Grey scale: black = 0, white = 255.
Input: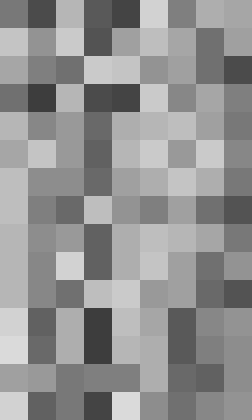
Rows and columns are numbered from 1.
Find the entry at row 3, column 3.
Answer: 112
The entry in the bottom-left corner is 210
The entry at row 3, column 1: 166
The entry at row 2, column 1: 196
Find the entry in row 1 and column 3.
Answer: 182
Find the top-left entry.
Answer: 120
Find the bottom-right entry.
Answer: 147
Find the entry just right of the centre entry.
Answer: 127
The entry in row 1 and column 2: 75
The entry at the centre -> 147
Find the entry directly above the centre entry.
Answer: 160
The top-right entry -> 166
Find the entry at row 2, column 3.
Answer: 202
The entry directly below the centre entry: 174
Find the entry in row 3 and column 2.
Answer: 127

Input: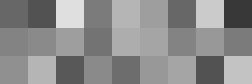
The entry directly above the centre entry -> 181
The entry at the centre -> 173
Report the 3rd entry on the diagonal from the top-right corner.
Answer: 165
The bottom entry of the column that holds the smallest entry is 195
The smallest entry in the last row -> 82
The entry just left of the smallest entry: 203
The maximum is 223
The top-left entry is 103

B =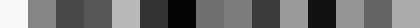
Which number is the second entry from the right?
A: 100
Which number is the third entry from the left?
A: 72
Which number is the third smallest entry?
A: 51
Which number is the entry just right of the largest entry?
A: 133

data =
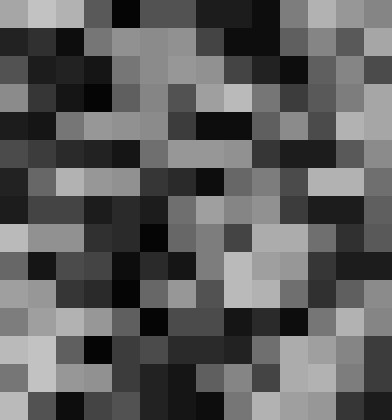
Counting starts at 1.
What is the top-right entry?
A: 133
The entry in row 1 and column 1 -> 166
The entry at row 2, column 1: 34
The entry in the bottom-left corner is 186
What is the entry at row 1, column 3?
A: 178
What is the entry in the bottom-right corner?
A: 28
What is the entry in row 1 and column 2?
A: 194
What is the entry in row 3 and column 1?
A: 82
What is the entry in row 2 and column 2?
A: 48

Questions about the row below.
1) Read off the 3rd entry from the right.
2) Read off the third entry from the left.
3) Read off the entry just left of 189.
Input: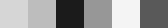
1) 151
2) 27
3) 214
